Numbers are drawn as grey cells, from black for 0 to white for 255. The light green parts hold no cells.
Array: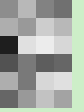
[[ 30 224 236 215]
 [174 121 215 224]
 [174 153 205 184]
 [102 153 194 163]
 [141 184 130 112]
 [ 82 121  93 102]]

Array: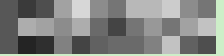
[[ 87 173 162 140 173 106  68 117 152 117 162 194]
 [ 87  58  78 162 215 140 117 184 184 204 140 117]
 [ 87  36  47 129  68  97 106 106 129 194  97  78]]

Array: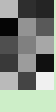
[[186  68 240]
 [ 79 128 167]
 [  5 147  89]
 [186  46  36]
 [ 57 156  16]]

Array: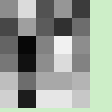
[[208  28 230 230 199]
 [190 109 168 168 180]
 [119  17 141 219 130]
 [100   7 130 241 141]
 [ 71 159  91  48 109]
 [141 219  82 150  59]]

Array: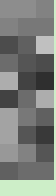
[[ 76  96 192]
 [ 66 108 173]
 [141 141 130]
 [130 120 120]
 [ 96 108 108]
 [163 120  96]
 [152 130  85]
 [108  85  76]
 [163  85  57]
 [173  66  47]]

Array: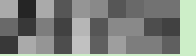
[[170  37 170  86 149 137  86 105 114 114]
 [ 56 170 149  77 193  95 158 125 125  95]
 [105  56 125  65 182  86 137 137  77  65]]

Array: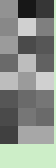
[[189 155 208]
 [ 64 167 167]
 [136 208 127]
 [ 86 106 118]
 [ 74 118 106]
 [106 189  97]
 [155  74  86]
 [146  23  54]]

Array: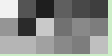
[[149  42 201 113 137 125]
 [181 181 161 137 125 191]
 [242  84  30  95  72  62]]
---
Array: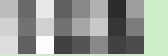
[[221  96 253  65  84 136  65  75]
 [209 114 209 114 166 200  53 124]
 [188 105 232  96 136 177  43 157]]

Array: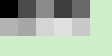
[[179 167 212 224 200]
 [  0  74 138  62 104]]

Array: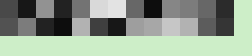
[[ 82 124  34  13 178  63  23 158 167 198 178  92  53]
 [ 73  23 146  34 115 217 227 103  13 134 124 103  43]]

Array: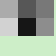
[[210  22 141]
 [171  87 120]]

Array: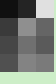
[[ 80 131 122]
 [ 70 112  90]
 [ 58 143 101]
 [ 16  36 224]]

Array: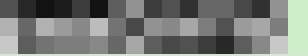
[[200  93 115 125 125 136 103 167  93  72  81  60  40  93 136 200]
 [177 103 177 155 136 188 115  72 146 136 167 125  81 155 167 125]
 [ 81  40  18  28  60  18  93 146  60  81  49 103 103  72  49 146]]

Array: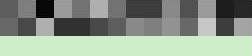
[[104  72 175  49  49  72  93 137 126 146 104 198  60 164]
 [ 93 126   8 155 114 175 114  60  60 137  81 155  29  39]]
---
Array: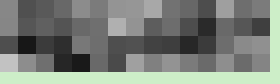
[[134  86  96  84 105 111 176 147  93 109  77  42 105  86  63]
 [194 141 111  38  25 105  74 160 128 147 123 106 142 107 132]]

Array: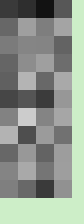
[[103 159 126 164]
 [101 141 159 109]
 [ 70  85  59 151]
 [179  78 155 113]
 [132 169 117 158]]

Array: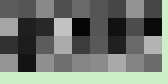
[[165  31  40 194   6  85  17  76   9]
 [148  20 143 111 133 139 170 131 107]]

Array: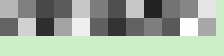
[[ 99 209  46 163 239  97  51  98 126  89 254 168]]

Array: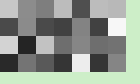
[[ 74 139  74  65 131  65 247]
 [ 41 116  89  53 237  53 133]]

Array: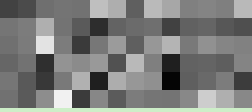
[[117 124 175 115  90  45  99 107 111  65  97 101  87  79]
 [102 114  47 147 139 153  81 185 127  31  98 100  94 132]
 [113  90 141 241  59 135  91 124 117 116 136 205 175 136]]

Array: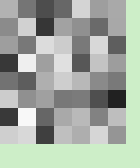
[[139 209  54 162 144 106 168]
 [ 56 239 159 224  87 195 157]
 [204 144 160 120 123  79  33]
 [207 216  63 191 174 214 149]]
